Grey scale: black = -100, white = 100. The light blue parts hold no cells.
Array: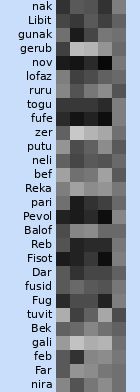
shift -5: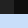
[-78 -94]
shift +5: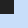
[-68]
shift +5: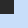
[-62]
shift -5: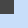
[-50]
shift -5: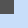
[-40]

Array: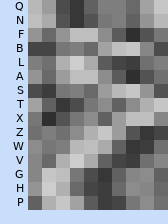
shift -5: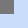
[-12]
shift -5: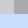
[56 28]
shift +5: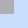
[43]

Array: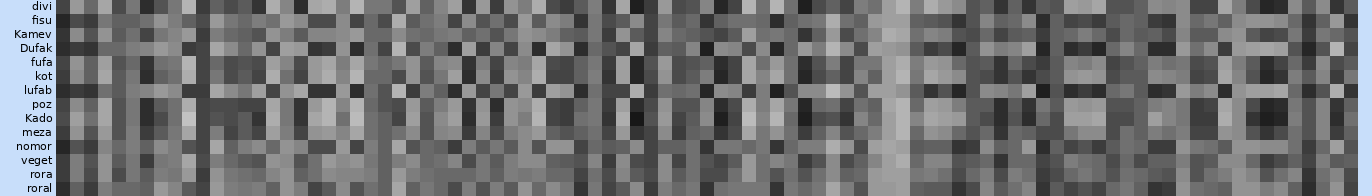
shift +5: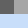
[-19  35]
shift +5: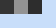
[-54  20 -60]
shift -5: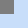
[-7]
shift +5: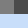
[  3 -36]
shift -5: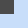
[-46]
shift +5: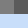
[  3 -24]

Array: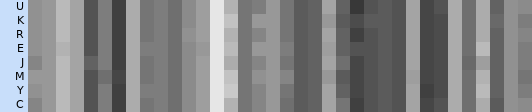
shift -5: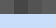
[-34 -50 -40 -34]
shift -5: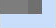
[ -7  -7 -18]
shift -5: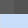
[-34 -40]
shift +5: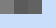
[  3 -24 -18]
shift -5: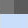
[-13 -34]
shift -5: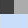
[-55  30]

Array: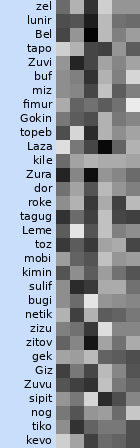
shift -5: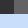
[-66 -27]
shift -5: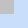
[46]
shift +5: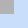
[45]

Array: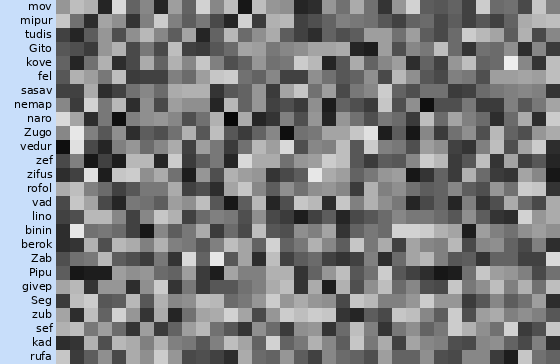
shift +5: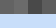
[-17 -11 -38 -22]
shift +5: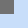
[-6]
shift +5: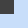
[-44]
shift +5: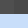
[-33 -38]
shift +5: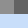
[ 17 -17]
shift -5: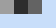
[ 19 -70 -27]

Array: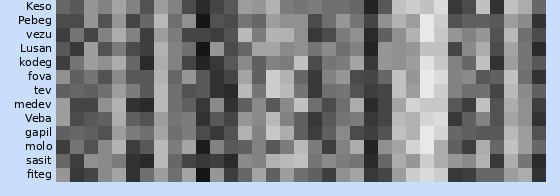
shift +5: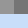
[23 -3]
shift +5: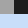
[ 34 -72]
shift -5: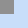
[8]
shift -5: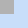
[35]
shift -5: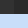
[-66 -72]
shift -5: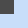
[-46]
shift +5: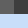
[-20 -46]

